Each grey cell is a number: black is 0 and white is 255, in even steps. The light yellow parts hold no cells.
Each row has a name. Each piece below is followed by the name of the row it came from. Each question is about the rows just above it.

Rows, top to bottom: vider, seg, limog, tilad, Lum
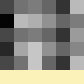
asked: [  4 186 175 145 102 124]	seg
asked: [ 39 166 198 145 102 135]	tilad

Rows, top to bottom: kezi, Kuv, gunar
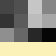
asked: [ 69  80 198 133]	kezi
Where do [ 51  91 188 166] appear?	Kuv
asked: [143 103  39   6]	gunar

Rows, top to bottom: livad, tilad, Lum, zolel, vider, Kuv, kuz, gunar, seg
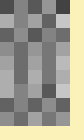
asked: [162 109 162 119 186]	vider
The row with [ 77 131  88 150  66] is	livad
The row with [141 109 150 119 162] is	zolel
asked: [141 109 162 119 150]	seg
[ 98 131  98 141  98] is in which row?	gunar
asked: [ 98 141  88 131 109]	Lum

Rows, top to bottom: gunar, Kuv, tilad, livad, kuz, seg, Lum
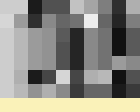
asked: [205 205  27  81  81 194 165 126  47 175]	gunar
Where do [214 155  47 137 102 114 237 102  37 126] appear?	Kuv
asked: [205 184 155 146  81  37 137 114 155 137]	kuz
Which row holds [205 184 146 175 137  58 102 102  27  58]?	Lum

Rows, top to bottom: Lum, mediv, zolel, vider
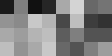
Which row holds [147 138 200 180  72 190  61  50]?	mediv
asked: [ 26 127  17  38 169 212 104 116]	Lum
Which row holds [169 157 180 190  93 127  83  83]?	zolel

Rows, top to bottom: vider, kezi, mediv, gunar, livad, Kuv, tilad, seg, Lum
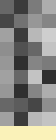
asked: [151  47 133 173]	tilad
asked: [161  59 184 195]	Lum
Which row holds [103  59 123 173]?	vider
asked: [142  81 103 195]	gunar

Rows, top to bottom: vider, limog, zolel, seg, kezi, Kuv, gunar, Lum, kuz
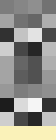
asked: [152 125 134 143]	gunar
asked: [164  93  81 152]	Kuv

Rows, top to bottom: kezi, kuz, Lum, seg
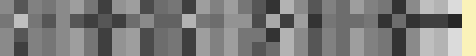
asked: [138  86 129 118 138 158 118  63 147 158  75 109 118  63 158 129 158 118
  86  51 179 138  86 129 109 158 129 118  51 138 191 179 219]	kezi
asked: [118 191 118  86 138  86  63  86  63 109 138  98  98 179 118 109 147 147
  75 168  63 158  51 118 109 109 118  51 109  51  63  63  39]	kuz
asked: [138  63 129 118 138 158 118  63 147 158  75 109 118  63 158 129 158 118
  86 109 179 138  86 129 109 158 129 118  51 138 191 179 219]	seg

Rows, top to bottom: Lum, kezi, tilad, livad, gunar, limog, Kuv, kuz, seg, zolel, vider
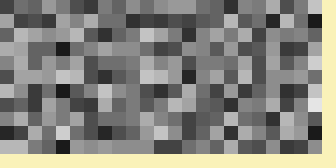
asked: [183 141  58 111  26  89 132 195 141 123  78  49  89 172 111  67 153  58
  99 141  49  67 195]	Kuv
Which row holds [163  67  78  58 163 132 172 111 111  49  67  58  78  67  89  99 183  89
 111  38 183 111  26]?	kezi
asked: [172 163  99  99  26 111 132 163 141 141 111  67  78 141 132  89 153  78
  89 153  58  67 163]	livad

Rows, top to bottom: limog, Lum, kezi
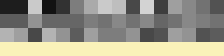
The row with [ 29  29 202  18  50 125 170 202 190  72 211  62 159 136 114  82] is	limog
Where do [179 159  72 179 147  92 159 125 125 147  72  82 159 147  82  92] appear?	kezi

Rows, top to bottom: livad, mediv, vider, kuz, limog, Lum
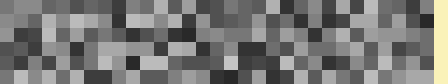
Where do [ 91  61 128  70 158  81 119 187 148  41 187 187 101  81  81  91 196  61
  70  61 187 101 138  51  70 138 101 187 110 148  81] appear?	limog
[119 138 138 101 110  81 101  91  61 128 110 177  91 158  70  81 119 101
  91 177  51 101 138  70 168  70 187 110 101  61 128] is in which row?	livad
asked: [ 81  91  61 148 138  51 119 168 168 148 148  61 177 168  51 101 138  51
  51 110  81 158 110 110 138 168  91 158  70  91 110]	kuz
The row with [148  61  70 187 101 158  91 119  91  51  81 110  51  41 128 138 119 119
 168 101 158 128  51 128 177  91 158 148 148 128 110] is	vider

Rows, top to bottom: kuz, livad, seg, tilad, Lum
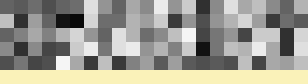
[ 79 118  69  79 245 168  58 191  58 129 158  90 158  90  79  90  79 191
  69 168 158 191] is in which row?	Lum
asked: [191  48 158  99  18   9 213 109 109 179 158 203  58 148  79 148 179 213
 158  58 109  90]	livad
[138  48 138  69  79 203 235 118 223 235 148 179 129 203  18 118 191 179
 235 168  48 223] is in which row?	tilad
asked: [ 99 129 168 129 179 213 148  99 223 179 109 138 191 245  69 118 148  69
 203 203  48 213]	seg

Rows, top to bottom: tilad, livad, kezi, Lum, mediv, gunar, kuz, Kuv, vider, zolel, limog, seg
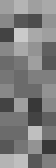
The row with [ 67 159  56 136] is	Kuv
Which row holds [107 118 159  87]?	mediv
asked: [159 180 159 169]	tilad
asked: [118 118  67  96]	vider

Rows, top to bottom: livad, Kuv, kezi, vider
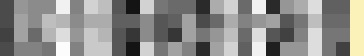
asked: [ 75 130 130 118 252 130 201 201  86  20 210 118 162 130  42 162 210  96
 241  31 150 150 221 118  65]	vider

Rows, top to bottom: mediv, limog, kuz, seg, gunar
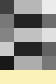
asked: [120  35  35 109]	limog
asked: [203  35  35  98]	seg
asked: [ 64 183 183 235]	mediv

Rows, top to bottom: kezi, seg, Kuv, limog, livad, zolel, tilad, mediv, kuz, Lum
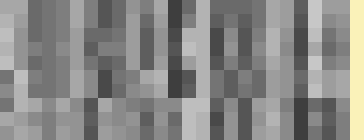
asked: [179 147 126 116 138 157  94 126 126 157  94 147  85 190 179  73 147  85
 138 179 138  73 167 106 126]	limog
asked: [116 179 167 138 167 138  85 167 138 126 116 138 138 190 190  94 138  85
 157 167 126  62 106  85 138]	mediv
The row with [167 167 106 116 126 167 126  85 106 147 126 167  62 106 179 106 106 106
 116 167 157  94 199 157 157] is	kezi
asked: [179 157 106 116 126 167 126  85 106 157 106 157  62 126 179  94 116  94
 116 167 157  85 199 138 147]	seg

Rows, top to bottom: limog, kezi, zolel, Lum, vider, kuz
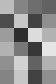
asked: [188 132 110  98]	limog
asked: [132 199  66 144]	kuz
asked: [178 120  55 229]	Lum

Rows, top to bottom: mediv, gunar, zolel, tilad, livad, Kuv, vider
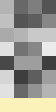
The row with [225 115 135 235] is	tilad
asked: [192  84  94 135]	gunar

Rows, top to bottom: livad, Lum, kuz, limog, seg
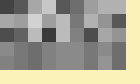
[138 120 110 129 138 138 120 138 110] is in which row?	limog
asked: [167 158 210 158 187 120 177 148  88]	Lum
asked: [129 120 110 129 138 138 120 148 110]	seg
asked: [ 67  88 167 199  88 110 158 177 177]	livad

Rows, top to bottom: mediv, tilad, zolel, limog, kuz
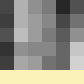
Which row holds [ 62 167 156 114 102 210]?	kuz
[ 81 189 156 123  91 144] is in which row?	zolel

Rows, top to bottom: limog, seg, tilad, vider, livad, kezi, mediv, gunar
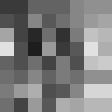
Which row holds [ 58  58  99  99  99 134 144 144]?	limog
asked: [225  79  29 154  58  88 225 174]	vider

